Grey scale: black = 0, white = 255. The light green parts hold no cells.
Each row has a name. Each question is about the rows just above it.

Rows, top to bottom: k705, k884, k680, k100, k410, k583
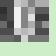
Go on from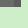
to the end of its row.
[212 119 119 119]
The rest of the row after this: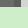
[119 119 119]
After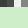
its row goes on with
[224  60  60]
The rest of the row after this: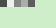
[92]

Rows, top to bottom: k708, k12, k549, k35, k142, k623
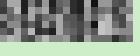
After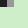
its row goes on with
[ 73 110 123  58 123 123]
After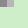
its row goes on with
[138 138 152  85  58 168 110 110 110  46  85 110]

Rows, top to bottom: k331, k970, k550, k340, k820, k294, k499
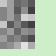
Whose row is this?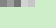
k550
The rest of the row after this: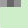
[132]
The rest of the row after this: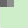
[132]
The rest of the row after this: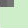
[89]
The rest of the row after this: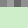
[132]
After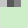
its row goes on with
[89 64]

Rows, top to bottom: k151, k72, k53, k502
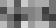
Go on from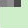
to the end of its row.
[62]
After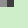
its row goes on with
[116]
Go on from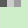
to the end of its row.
[171 171 116]

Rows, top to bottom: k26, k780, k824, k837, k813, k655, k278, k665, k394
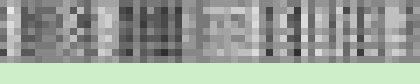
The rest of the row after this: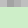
[191 219 163  59 163 191 121  46 206 121 219 177 163 206 105 191  59 177
 191 105 177 206 191 135 163]
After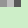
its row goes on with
[191 163 135 191 191 191 135 135]

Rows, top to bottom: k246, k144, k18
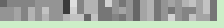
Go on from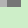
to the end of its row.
[148 164 148 102 164 179 118 148 118 148 132 132 164 194 118]
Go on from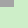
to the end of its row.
[118]
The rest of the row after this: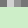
[148 102 164 179 118 148 164 148 179 194 164 194 118]
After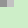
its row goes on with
[148 148  58 209 132 179 179 118 118 148 164 148 102 164 179 118 148 118
 148 132 132 164 194 118]
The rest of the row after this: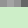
[164 179 118 148 118 148 132 132 164 194 118]
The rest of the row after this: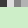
[179 118 209 148 118 148 102 164 179 118 148 164 148 179 194 164 194 118]
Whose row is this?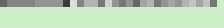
k246

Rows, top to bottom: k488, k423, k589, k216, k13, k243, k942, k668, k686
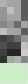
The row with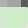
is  k488
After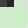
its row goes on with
[ 38 204]
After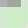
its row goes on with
[91]
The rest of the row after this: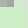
[164  91]
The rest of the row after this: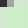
[176 136]

